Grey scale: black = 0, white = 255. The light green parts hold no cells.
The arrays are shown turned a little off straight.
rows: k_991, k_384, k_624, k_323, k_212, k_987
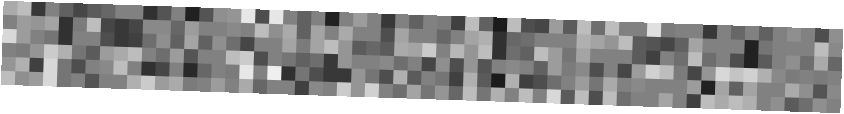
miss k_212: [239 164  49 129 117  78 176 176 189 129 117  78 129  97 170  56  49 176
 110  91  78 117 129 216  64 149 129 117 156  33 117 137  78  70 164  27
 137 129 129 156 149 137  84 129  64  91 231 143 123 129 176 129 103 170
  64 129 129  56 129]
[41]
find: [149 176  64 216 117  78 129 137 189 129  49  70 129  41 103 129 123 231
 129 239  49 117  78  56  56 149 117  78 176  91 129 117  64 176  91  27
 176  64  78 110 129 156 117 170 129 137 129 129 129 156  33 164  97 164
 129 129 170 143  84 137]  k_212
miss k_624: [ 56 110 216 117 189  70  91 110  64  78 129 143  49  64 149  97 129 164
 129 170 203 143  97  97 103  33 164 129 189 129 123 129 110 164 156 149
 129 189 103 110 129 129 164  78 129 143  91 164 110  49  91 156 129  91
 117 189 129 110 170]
[183]
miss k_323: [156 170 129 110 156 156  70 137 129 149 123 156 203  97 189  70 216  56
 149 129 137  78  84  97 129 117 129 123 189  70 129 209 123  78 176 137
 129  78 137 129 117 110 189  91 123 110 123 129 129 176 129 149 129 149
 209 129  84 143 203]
[196]

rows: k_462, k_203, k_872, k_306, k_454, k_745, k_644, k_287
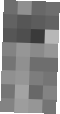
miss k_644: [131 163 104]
[117]
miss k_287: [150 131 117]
[157]
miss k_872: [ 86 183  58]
[78]
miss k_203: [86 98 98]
[92]
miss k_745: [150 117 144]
[125]

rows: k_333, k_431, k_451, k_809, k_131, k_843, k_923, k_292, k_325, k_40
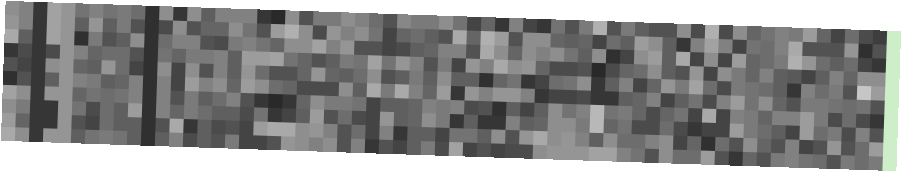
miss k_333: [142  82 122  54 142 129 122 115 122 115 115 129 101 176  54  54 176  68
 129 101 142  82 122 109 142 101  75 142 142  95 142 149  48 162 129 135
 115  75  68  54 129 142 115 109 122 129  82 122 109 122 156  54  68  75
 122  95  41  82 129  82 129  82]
[62]
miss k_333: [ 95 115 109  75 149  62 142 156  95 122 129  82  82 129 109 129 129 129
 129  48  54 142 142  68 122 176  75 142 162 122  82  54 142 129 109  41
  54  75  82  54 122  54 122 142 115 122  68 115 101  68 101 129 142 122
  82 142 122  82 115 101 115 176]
[135]
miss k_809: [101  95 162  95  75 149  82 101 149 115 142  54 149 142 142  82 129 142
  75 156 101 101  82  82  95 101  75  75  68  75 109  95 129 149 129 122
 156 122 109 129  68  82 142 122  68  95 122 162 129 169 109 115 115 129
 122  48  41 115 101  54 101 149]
[89]

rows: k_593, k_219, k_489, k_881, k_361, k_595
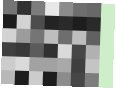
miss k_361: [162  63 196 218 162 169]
[204]
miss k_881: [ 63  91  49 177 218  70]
[56]
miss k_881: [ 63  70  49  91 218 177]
[56]
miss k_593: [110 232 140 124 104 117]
[49]
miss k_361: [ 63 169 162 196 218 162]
[204]
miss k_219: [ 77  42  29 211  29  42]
[35]
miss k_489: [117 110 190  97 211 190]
[156]

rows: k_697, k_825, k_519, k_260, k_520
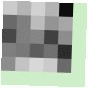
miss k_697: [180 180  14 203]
[209]
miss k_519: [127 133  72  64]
[141]
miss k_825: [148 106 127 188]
[167]
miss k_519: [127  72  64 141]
[133]

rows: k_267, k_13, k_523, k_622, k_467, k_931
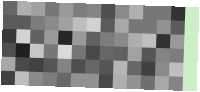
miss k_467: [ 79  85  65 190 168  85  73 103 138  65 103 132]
[182]
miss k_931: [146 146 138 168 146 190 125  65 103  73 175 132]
[111]

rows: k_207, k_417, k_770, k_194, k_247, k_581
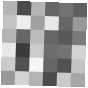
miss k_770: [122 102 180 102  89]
[187]
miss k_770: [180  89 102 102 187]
[122]
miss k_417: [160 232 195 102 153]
[238]
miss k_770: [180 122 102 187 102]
[89]
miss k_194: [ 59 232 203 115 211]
[109]
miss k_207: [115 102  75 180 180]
[96]

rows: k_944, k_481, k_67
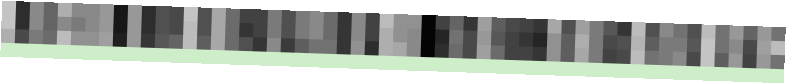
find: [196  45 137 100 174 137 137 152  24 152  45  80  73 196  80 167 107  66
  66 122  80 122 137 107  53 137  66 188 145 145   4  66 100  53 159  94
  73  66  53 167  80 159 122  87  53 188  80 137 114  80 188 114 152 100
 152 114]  k_944
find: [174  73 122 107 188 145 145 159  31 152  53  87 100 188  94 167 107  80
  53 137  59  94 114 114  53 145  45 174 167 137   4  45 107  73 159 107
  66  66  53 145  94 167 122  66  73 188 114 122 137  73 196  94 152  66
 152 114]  k_67
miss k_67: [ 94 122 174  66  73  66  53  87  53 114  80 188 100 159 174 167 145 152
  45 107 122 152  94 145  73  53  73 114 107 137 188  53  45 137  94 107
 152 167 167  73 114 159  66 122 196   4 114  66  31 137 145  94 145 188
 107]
[59]
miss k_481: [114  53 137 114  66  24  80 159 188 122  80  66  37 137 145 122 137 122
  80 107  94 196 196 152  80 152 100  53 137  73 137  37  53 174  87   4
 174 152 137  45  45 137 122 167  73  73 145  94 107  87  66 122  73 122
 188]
[180]

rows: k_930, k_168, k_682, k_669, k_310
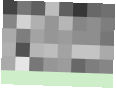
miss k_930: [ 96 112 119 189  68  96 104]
[55]
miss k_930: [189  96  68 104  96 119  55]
[112]

